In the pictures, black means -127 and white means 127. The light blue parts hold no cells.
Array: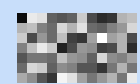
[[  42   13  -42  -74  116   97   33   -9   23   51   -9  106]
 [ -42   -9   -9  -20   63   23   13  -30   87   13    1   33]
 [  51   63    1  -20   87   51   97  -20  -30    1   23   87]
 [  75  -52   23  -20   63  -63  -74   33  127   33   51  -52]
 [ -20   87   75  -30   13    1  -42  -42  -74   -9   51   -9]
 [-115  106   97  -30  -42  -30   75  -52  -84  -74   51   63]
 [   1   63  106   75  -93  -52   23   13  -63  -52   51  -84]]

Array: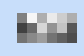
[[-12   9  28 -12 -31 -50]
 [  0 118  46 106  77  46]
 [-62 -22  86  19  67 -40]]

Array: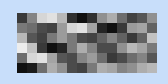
[[ 109   66  -70 -111  -90   -6   45    4  -52  -52   16   56   36   -6]
 [  56  -41  -61   -6   27   -6  -52  -61  -29    4  -29  -70  -29   66]
 [  -6  -18  -52  -61   27   86   97   36  -90 -111  -70   27   36  -29]
 [-111 -100  -18   45   16  -52  -61   -6   45   36    4   16   45   56]
 [ -70    4   86   97   56  -79 -111  -79   16   45  -18  -61  -41   16]
 [ -18   86   97   36  -41  -52    4   27  -18  -70  -52  -18    4  -41]]

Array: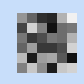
[[  21  -27  -80  -89   50  113]
 [ -27   30  -71  -71  -50   82]
 [  -8  -71  -50   -8  -18   50]
 [ -59   82    1 -110  -18   -8]
 [   1   71   12  -99   71   82]
 [  59  -99   30   39  -38 -110]]

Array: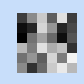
[[ -13   21  -33   85   -2  115]
 [  10  -78  -22   74  105   56]
 [-125  -13   33  -22 -113  -43]
 [ -66   10   74  -33   96  -66]
 [-113  -90   85   21  -90  -55]
 [  56   -2   96   45   65  -78]]

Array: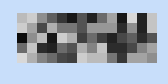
[[ -20   68  -83  -93  -20  -44   47    3   68  -83  -83  -55    3   35]
 [  77   35  -55   47   -9   -9  -44   23   23   23  -83   14  -93   68]
 [  88   47    3  -20  -55  -64   77   59   59   -9  -73   35   35   14]
 [  59   77   14  -32  -73 -104  -44  -93  -20   35 -104   88  -93   68]
 [-116   14   59 -104   77   47  -64  -20  -64  -93  -55  -32  -83  -44]]

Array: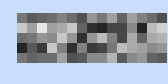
[[-91 -37 -69  71   1 -79   1 -69 -57  -8  60  42  32  10  21]
 [ -8 -37 -27 -18   1 -18 -46  21  -8  32 -27  32   1 -18 -46]
 [ -8 -27 -18 -18  32 -46 -37  10  10  51 -37  10  21 -27 -37]
 [-18  -8  21  10  71  21 -79  21  60   1 -57  42 -27  42  51]
 [ 71  32 102  32  42  71 -27 -79 -91 -57 -57  10 -91  60  81]]

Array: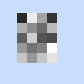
[[-32  78 -43 -52]
 [ 47  12 -20  58]
 [ 24 -11   1 127]
 [-85 108  35 -74]
 [ 68  24  68  99]]

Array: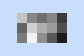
[[  68    6  -16    6  -68]
 [  -5  113   16  -39 -100]
 [ -27   79   48   27  -48]]
